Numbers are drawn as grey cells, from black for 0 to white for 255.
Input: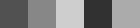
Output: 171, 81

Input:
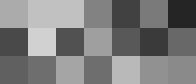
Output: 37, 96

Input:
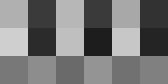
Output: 50, 120

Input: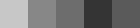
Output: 90, 199

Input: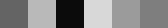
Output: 126, 100

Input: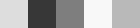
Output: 185, 221
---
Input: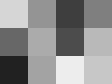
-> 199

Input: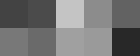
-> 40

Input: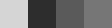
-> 118

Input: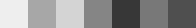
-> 79

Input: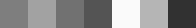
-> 49

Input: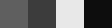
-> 13
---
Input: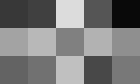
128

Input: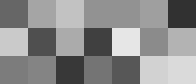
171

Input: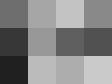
95

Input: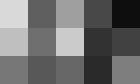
203

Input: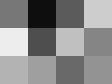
192

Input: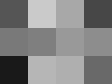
153

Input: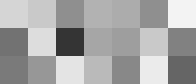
52
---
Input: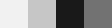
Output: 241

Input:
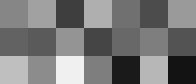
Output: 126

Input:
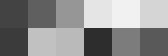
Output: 186

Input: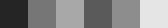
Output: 168

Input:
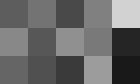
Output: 80

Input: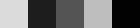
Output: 29

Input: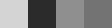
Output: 212
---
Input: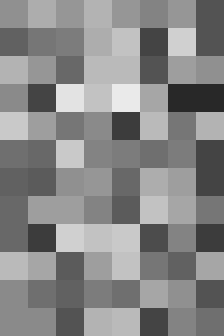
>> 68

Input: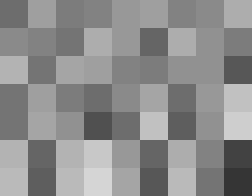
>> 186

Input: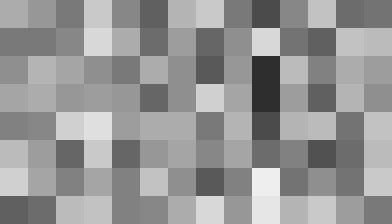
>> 201

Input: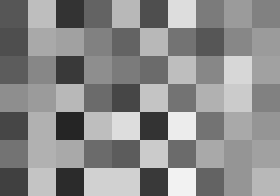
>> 99

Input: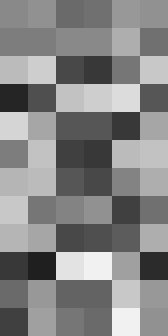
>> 106

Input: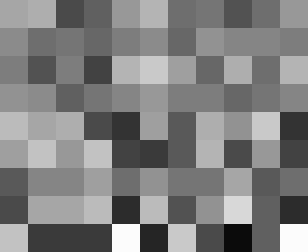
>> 11
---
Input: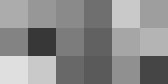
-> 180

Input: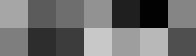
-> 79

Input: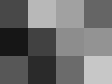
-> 147

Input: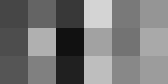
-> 169

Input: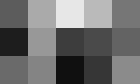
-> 99

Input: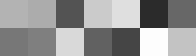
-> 195
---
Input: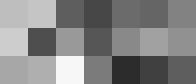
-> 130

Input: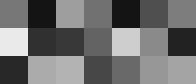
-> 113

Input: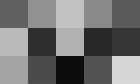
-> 97

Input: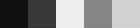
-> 133

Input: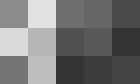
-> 103

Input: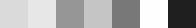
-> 197

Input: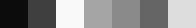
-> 138

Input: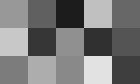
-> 124

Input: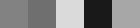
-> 130
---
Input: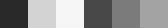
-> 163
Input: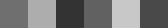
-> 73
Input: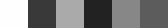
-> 92
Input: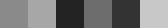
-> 200
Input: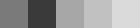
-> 218
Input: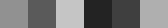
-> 175
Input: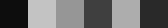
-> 41
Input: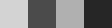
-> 38
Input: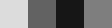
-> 126
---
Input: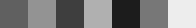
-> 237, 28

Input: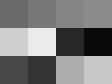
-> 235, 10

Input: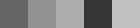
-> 193, 53

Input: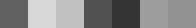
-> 215, 52

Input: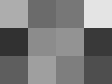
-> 228, 49

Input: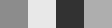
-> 232, 50
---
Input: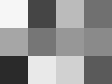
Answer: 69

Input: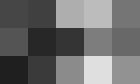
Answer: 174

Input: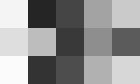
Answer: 69

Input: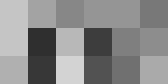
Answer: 149

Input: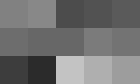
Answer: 76

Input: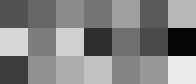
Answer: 159

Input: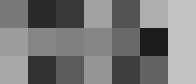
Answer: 84
